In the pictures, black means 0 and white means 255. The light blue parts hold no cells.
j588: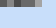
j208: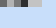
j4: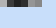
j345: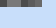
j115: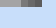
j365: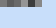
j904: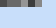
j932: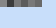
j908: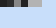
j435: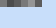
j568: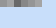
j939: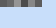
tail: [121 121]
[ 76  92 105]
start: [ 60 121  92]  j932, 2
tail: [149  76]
[135  92]
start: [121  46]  j208, 3

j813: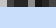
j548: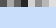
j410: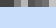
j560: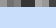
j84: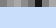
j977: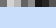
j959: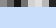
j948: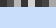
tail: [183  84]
[ 99 113 196]
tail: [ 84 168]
[ 99  38 210 140 183 223]
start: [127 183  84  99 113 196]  j410, 3

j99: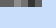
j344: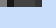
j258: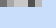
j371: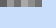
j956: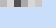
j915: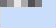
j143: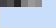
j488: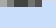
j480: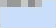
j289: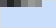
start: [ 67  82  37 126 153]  j143, 1
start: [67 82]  j143, 1

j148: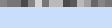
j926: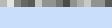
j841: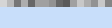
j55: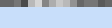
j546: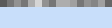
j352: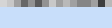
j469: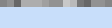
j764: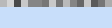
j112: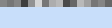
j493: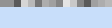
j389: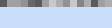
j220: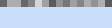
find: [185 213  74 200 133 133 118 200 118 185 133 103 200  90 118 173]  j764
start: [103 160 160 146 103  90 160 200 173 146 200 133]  j841, 5

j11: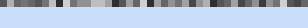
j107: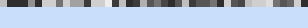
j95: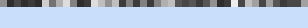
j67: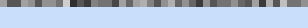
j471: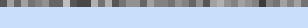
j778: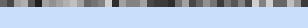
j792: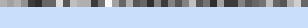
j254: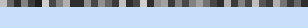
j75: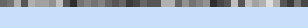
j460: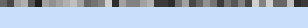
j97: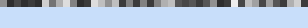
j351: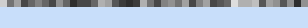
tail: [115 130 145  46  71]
[ 86 191  86 191 161 176 221 176  86  59 115  71]
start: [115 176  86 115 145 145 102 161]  j471, 15

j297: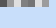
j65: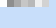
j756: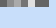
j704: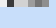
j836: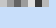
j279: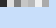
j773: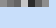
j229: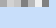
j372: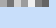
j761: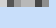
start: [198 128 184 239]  j229, 3
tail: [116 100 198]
[ 43 100 142]
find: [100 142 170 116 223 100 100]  j756
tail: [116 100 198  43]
[100 142]
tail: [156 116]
[142]
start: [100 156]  j836, 3

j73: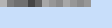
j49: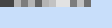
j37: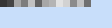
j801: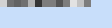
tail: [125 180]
[ 99 180 194 226 226 125 194 112]
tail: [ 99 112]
[180  53 125 125  84 125 226 194 125]
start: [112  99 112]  j801, 2
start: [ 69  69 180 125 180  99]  j49, 1
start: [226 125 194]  j49, 10
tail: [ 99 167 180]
[226 210 139 194 112]
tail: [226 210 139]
[194 112]

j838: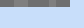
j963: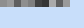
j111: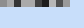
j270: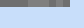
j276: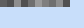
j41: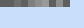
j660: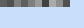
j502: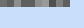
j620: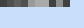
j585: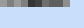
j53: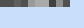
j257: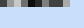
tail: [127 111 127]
[111]
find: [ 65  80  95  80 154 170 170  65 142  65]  j620
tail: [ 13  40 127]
[ 65  65 170]
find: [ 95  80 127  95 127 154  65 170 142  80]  j660
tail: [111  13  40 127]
[ 65  65 170]

